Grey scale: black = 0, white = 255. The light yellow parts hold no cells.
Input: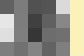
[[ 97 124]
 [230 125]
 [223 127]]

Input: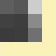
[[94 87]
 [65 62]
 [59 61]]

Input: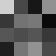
[[208  72]
 [ 55 115]
 [ 86  76]]

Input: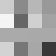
[[204 138]
 [244 102]
 [170 170]]

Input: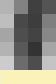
[[180 130]
 [190  73]
 [165  78]]

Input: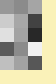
[[152 139]
 [204 167]
 [224 163]]
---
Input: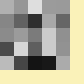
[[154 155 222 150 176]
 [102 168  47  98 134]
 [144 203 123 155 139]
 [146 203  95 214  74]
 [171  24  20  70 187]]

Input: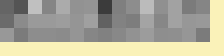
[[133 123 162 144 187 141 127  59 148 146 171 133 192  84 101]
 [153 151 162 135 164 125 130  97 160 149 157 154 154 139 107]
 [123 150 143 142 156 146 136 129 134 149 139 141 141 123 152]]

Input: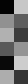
[[199   3]
 [ 94 145]
 [ 60 177]
 [148  89]
 [205   9]
 [ 54 173]]

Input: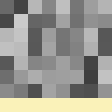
[[180 158 118 191 134 183  68 105]
 [139 145 113 162 105 101 203  71]
 [ 87 184 134 117 157  89 196 183]
 [ 88 176 130 116 164  88 187 192]
 [178  67 136 160 138 133 180  88]
 [194  62 161 159 157 173 153 110]
 [147  79  83 144 163  79 122 138]]

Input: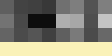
[[127  83 126 112  56  64  67  95]
 [196  79 167 174  13  13  73 115]
 [104  75 122  95  64  85  75 100]]

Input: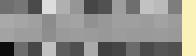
[[125 186 194 110 157  81  70 150 176 221  74 118 111]
 [156 162 156 159 159 152 145 163 160 140 160 165 169]
 [153 155 154 154 156 152 155 156 154 142 157 157 163]
 [ 80  85  74 107  70  64 170  78  93 192  71 109  12]]

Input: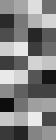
[[111 222 167 147]
 [213 178 120  42]
 [ 89  38 124  77]
 [107  61 231 206]
 [196 211  93  60]
 [ 21  85 213 233]
 [ 66  67  96 139]
 [164 159 114  13]
 [ 72 236 177 200]
 [150 132  36  57]]
